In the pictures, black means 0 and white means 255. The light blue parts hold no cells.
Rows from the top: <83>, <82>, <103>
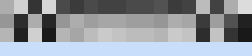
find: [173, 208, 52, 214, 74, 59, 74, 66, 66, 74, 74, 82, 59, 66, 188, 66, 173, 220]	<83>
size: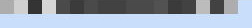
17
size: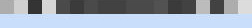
18
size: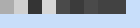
9

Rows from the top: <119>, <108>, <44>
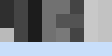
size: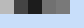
5
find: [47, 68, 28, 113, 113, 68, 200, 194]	<119>
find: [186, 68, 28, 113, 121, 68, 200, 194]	<44>
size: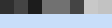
8
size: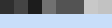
8

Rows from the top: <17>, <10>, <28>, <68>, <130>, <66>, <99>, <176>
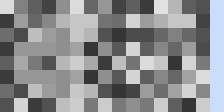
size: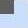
1
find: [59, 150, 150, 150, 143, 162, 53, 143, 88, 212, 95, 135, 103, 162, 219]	<66>
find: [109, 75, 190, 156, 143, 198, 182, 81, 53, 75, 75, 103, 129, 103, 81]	<28>
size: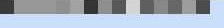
15

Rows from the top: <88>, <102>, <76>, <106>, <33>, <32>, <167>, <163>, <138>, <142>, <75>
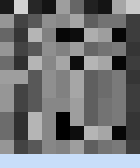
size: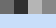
4
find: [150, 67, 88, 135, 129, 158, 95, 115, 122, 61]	<75>

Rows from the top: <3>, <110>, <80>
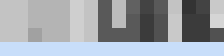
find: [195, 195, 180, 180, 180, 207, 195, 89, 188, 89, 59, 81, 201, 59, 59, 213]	<110>
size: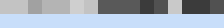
16

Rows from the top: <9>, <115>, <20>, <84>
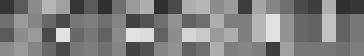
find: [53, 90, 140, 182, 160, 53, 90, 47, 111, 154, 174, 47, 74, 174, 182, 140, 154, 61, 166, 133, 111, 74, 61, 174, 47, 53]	<9>

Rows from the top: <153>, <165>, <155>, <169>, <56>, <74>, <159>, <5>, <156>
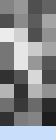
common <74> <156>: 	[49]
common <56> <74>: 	[86]
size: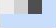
3
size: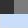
2

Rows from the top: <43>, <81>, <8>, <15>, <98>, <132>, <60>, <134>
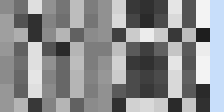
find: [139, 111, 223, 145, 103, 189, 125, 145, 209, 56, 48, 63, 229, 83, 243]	<98>
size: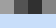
4
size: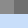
2
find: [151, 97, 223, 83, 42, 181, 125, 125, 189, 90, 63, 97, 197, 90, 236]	<15>
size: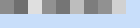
9

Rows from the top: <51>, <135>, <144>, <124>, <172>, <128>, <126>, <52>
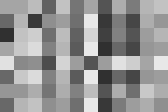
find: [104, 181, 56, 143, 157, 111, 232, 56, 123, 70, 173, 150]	<135>
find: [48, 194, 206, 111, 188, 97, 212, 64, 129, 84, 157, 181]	<144>

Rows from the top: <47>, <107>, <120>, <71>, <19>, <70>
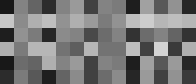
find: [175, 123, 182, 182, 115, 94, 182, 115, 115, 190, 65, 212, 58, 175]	<71>
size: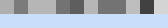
12
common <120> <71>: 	[123]
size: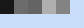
5
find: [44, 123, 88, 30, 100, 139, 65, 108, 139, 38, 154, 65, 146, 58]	<70>
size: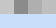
4

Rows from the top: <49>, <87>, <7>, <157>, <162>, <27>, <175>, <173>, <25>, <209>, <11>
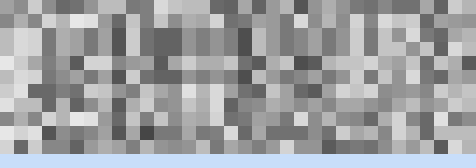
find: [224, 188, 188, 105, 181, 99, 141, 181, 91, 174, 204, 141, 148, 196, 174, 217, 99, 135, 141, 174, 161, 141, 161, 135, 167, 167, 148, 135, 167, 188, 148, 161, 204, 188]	<173>
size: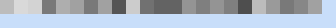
23

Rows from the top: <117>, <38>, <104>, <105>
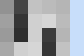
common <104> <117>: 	[181]
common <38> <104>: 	[208]
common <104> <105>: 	[208]
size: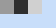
3
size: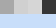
4
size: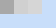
3

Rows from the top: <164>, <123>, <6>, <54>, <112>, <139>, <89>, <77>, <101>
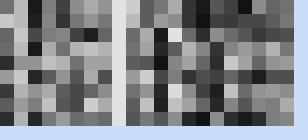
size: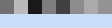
8
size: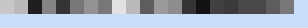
21
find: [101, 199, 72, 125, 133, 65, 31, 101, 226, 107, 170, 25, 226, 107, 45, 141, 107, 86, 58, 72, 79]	<6>
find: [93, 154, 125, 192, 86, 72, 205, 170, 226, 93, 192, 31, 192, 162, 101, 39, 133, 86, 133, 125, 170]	<77>
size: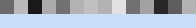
14
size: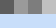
4

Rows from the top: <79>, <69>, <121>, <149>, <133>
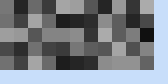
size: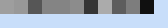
11
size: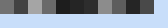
11
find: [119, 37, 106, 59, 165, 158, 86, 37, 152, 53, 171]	<79>
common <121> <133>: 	[140]
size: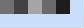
5

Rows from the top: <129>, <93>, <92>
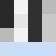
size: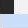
2
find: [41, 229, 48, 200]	<93>
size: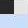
2

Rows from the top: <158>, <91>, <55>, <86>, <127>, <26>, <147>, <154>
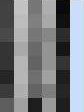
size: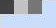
3
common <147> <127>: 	[99]

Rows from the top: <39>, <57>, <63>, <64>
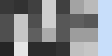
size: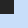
1
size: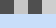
4
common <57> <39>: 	[206]
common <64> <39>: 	[50]
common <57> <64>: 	[198]

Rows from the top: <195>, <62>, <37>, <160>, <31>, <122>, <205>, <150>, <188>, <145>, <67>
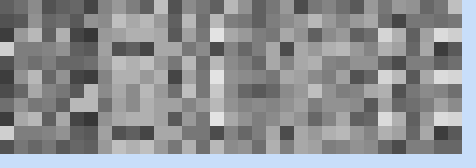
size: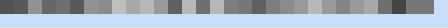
31
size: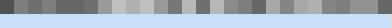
28
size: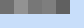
5

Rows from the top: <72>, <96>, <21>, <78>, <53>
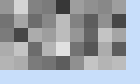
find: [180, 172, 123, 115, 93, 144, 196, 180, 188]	<53>
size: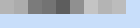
9
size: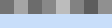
8

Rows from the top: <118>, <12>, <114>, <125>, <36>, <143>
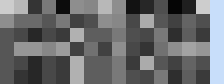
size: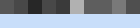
10
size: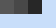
3
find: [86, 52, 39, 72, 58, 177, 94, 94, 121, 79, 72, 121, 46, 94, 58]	<143>

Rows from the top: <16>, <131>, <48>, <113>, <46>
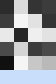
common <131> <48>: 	[226]
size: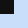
1
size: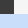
2
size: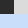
2
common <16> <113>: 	[60]

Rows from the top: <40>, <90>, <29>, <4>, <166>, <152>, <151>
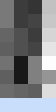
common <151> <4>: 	[95]
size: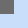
1
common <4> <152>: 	[95]

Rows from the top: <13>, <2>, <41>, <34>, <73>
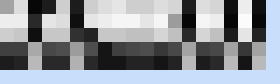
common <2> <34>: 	[156]
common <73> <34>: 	[21]
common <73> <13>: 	[28]

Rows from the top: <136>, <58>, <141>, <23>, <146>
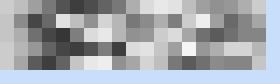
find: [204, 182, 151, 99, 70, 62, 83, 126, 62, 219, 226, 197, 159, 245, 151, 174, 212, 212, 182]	<23>
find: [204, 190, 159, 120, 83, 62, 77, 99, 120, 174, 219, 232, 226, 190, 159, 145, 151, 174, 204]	<136>
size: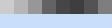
8
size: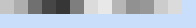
13
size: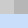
2

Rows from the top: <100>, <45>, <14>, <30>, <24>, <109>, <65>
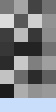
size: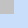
1
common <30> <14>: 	[55]
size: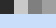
4
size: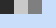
3
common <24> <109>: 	[43]
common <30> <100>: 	[113]

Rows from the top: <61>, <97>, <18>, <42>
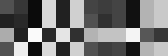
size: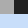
2
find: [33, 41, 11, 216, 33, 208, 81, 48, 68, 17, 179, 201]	<97>
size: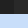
2
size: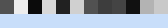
12

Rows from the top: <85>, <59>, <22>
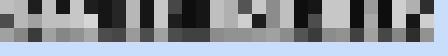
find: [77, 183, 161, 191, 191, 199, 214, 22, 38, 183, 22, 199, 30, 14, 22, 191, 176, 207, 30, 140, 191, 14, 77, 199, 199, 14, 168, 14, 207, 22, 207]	<59>
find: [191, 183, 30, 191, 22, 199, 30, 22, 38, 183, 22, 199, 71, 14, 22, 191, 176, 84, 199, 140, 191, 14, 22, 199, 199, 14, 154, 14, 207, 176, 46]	<85>
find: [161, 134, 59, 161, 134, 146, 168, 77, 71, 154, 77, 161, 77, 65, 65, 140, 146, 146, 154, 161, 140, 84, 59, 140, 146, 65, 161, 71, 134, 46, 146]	<22>

